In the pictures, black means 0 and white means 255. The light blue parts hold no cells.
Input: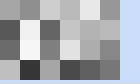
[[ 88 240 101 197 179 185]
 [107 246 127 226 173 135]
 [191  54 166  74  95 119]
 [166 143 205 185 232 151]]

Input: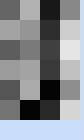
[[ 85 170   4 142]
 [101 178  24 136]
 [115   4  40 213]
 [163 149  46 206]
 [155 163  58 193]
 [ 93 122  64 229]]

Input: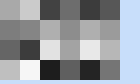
[[191 246  29  95  36 117]
 [169 203  66 109  60  87]
 [125 133 175 141 175 155]
 [101  60 226 163 232 183]]

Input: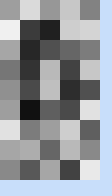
[[240  59  32 206 212]
 [166  39  80 102 124]
 [158  17  95  74 225]
 [166 173 102 185 137]
 [158 218 151 199 130]
 [225 124 158 206  95]
 [137  88 166  66 233]
 [118  51 185  66 199]
 [144  74 191  45  80]]

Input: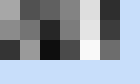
[[ 52 154  14  74 249 109]
 [139 116  38 124 228  60]
 [167  81  96 131 222  46]]

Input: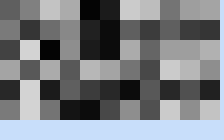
[[ 66 211   4 142  27  12 171 101 158 158 177]
 [ 40 211  27  95  60  40  12  88  40  80  33]
 [122  53 109 136  33  12  95  60  95  60  53]
 [122 211 116  20  12  72 142  80 203 142 195]
 [164  88 171  88 183 164 116  72 203 183 142]
 [ 95 128 195 171   4  27 203 189 116 158 164]]
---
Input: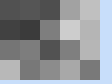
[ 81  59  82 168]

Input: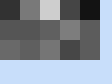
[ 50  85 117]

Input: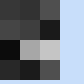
[ 55  62 197]

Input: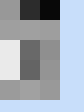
[152 160 143]

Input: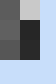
[92 38]

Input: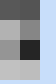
[ 88 134]

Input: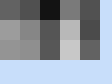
[ 98 134  87]

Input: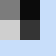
[124  52]

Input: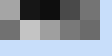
[165 196]
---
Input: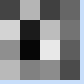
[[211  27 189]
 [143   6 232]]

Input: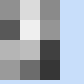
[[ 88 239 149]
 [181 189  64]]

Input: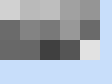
[[107 131 121]
 [104 103  64]]

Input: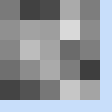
[[144 162 158]
 [134 188 164]]

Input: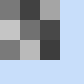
[[197 113  72]
 [122 186  61]]

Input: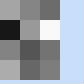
[[ 23 153 249]
 [131  85 115]]

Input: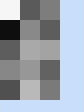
[[ 14 137  93]
 [ 93 169 163]]
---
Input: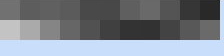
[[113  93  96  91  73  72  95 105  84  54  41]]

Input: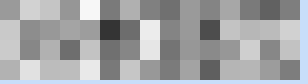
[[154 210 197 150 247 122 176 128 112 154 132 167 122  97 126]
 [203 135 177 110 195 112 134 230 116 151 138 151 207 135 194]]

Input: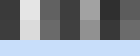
[[ 58 229  97  62 162  47  92]]

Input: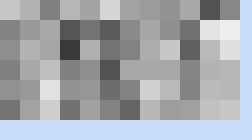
[[198 179 128 182 164 214 162 155 146 168  82 135]
 [142 179 165  58 175 115 130 173 199  96 185 224]
 [145 152 225 146 150 109 130 209 185 131 186 184]]

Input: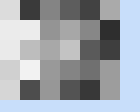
[[220  58 132  93  66 170]
 [234 189 168 195  90  62]
 [214  77 151  83  56 157]]

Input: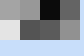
[[164 152  11 100]]
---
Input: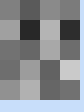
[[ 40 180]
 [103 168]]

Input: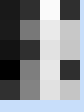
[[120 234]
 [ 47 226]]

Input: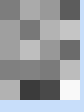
[[120 179]
 [190 152]]

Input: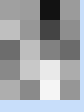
[[151  68]
 [190 129]]

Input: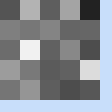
[[119 132]
 [241  97]]

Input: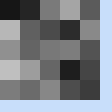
[[ 96  75]
 [100 120]]

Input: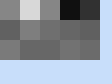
[[126 111]
 [103 103]]

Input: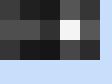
[[78 49]
 [25 21]]
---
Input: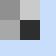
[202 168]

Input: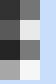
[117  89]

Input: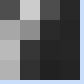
[ 40  42  54 178]

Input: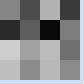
[ 58   9 161 190]

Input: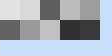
[156  49]

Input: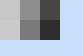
[ 70 122]

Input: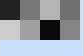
[112  11]

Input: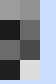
[146  27]
